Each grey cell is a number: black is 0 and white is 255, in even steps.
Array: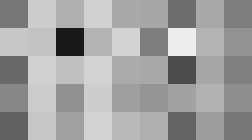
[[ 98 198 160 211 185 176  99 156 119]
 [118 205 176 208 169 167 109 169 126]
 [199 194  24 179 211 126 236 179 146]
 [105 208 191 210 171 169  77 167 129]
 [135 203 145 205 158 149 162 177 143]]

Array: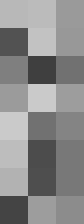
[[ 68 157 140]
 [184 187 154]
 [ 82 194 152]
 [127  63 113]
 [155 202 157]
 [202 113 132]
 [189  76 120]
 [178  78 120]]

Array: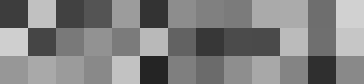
[[151 169 155 137 194  36 127 107 142 168 132  47 137]
 [ 61 193  65  84 156  51 141 128 123 170 171 110 209]
 [207  69 121 146 123 185  98  55  75  74 187 111 198]]

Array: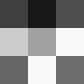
[[103 249 108]
 [ 63  24  79]
 [204 161 249]]

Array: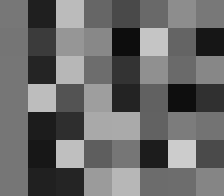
[[118  32  36 155 183 108 109 133]
 [119  31 187 102  73 105 141 120]
 [117  59 150 136  13 197 100  22]
 [118  36 183 109  51 144 106 135]
 [118 189  83 158  35  97  14  48]
 [118  28  46 169 170  98 124 115]
 [118  23 191  94 118  28 204  74]]

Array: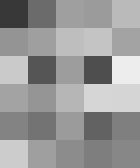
[[204 159 140 126 135]
 [ 56 107 159 155 186]
 [148 159 190 196 163]
 [202  85 157  78 237]
 [163 149 182 214 213]
 [131 115 155  98 127]]

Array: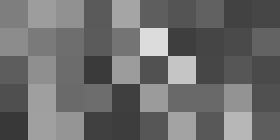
[[ 56 160 149  64  61  86 163  88 183  93]
 [126 157 145  90 165  94  84  97  66  70]
 [140 122 110  91 116 220  62  69  74  99]
 [ 93 143 108  58 156  81 197  70  86  74]
 [ 79 159 106 109  63 155 105 105 147  80]]
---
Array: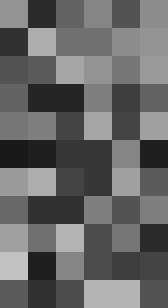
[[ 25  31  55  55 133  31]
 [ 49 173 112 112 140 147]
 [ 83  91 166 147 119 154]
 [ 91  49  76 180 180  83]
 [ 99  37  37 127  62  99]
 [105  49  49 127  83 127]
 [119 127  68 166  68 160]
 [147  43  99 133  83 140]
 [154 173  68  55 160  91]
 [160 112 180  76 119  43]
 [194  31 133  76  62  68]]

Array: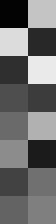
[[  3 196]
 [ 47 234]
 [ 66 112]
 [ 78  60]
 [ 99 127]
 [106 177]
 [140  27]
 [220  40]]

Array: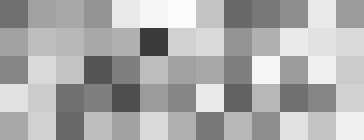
[[112 161 168 147 233 245 251 195 105 120 141 233 155]
 [133 217 195  85 127 189 161 168 127 245 155 239 203]
 [161 189 183 168 176  59 209 217 147 176 233 225 217]
 [168 209 105 189 161 217 176 120 183 141 225 195 239]
 [225 203 112 127  78 155 133 233  98 183 112 133 209]]

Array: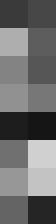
[[ 29  21]
 [ 58  71]
 [100  37]
 [112 208]
 [131  86]
 [145 119]
 [151 195]
 [174  93]]

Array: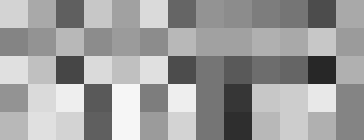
[[132 147 184 140 155 140 184 161 161 176 169 199 155]
 [147 218 238  89 246 125 238 117  54 199 205 232 132]
 [184 224 211  95 246 155 211 117  46 184 205 176 132]
 [211 169  95 199 161 218 101 147 140 125 117  76 169]
 [224 192  70 218 192 224  76 117  89 109 101  39 176]]

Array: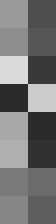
[[ 43 204]
 [122 108]
 [134  94]
 [141  86]
 [154  78]
 [168  43]
 [175  49]
 [217  57]]
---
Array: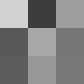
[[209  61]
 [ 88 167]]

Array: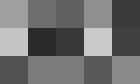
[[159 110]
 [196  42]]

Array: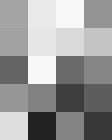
[[164 234]
 [161 230]]

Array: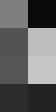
[[127  10]
 [ 83 190]]

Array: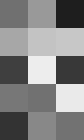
[[112 153]
 [167 195]]

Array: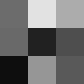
[[108 226]
 [105  33]]

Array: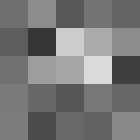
[[110 140]
 [ 93  54]]
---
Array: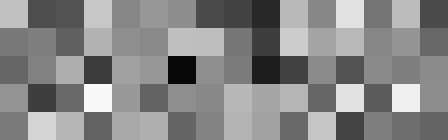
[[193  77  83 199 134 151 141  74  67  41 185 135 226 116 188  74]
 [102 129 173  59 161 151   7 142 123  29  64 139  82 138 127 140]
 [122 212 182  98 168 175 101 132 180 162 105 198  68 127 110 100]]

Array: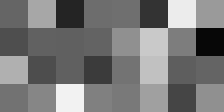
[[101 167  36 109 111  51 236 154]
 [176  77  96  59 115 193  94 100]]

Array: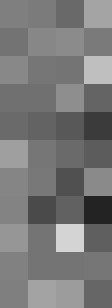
[[127 123 105 164]
 [136 118 116 191]
 [106  99  88  59]
 [133 120  80 138]
 [150 116 212  95]
 [127 163 156 102]]

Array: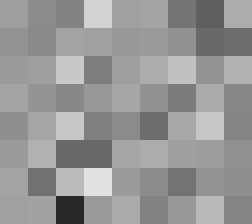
[[158 139 131 211 160 164 116  95 172]
 [155 159 200 125 158 172 193 146 178]
 [143 165 198 128 139 109 168 198 132]
 [164 113 187 226 155 139 115 148 142]]

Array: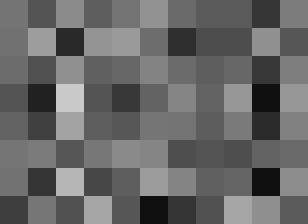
[[116  84 139  94 115 146 106  90  90  54 124]
 [108  80 144  96 103 131 107  94 103  55 125]
 [ 99  64 163  94  87 117 115  93 122  43 129]
 [114  53 182  71  94 155 132  96 100  15 141]]

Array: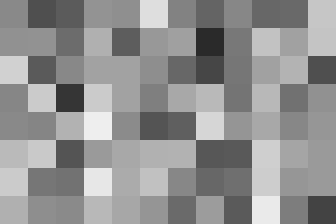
[[137  79  91 147 143 222 130 100 135 103 105 198]
 [209  90 136 162 162 142 103  70 118 161 179  79]
 [137 133 178 238 139  84  95 214 149 168 135 150]
 [203 118 114 231 171 193 135 103 111 205 150 154]]
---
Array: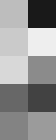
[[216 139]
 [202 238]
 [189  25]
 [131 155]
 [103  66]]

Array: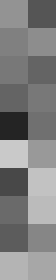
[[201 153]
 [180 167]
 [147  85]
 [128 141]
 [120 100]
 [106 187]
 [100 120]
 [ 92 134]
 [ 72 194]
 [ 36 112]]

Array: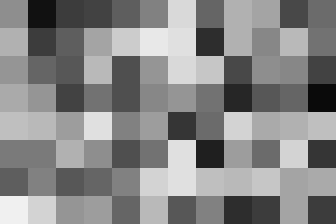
[[240 211 149 157 101 185  87 129  45  60 164  60]
 [191 185 157 224 129 157  53 107 211 170 177 191]
 [177  60  94 164 204 232 224  45 177 135 185 114]
 [170 149  66 114  79 135 149 114  38  87 101  10]
 [149 101  87 185  79 149 217 198  72 142 135  66]
 [142  17  60  66  94 129 217 101 177 164  72 107]
 [122 122 177 142  79 114 224  31 157 107 211  53]
 [ 94 129  87 101 129 211 224 191 185 198 164 170]]

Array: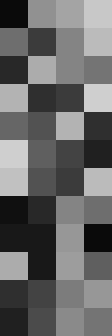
[[207  95  67  32]
 [193  82  59 187]
 [179  47  59 207]
 [172  24 157  95]
 [110  59 132 187]
 [102  82 179  47]
 [ 47  67 124 151]
 [ 40 172 132 116]
 [ 32  75 138 116]
 [ 24  24 151  10]
 [ 16  40 132 110]
 [ 10 145 164 200]]

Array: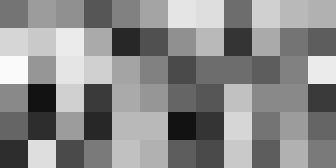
[[250 150 229 208 164 129  74 109 109  93 129 235]
 [214 201 235 170  39  80 144 185  52 170 116  93]
 [137  18 208  58 170 150 101  86 193 137 137  58]
 [116 156 144  86 129 164 229 222 109 208 185 177]
 [101  45 156  39 185 185  18  52 214 116 156 101]
 [ 45 222  74 122 193 177  93  74 201  93 177 122]]

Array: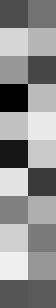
[[239 151]
 [227  58]
 [214 181]
 [207 122]
 [193 233]
 [151  70]
 [128 174]
 [ 84  90]
 [ 77 114]
 [ 22 201]
 [  0 187]]
